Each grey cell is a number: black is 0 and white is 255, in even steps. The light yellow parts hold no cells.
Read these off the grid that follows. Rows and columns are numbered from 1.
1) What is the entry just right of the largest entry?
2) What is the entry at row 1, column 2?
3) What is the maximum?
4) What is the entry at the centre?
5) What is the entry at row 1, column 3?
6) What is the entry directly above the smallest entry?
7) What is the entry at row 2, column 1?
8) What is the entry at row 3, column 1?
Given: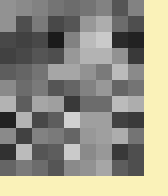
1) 159
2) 138
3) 208
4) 101
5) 130
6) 72
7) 146
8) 72

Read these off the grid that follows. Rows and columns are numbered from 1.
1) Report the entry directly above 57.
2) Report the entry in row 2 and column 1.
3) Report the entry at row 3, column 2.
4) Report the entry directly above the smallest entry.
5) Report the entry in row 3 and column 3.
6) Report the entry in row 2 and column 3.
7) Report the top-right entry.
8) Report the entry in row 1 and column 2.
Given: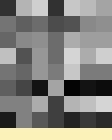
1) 192
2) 116
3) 137
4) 199
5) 143
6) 108
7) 164
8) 180

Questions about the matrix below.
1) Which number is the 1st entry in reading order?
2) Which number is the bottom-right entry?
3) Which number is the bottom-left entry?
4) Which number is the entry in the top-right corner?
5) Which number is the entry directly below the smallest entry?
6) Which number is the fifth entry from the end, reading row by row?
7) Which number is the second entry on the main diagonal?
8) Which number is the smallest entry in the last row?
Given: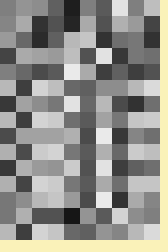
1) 127
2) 218
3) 184
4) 190
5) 104
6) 96
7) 170
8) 62

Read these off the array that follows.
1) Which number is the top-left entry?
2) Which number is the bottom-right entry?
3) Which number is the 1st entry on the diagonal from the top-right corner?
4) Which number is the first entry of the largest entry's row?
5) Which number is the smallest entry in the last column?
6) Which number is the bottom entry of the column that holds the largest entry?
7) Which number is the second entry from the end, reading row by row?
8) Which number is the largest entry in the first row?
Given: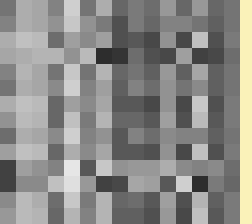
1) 116
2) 122
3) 116
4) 65
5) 103
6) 180
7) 88
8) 207

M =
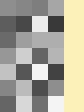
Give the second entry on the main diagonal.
72
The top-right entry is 166
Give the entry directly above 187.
85
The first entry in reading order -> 142
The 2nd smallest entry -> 65
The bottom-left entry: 100

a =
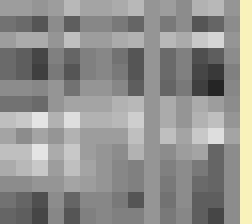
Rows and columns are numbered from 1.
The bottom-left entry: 100
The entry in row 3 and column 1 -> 157
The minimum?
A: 37
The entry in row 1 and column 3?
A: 149
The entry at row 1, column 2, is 157
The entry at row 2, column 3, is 85
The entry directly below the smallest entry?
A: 157
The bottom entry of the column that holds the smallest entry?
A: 70
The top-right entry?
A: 149
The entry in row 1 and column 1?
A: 157
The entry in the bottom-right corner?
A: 141
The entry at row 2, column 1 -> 114
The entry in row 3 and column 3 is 170
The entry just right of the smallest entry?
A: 135

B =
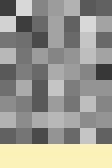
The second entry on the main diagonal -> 61
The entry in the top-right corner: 97
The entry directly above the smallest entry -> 163
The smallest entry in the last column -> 55
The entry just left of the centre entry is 105
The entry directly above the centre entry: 133
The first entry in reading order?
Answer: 61
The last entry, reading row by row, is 97
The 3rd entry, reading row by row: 133
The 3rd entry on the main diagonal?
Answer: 74
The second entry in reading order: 216
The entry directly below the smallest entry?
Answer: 148
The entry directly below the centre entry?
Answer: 197
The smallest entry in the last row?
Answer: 74
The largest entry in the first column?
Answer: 210
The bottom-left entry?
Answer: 97
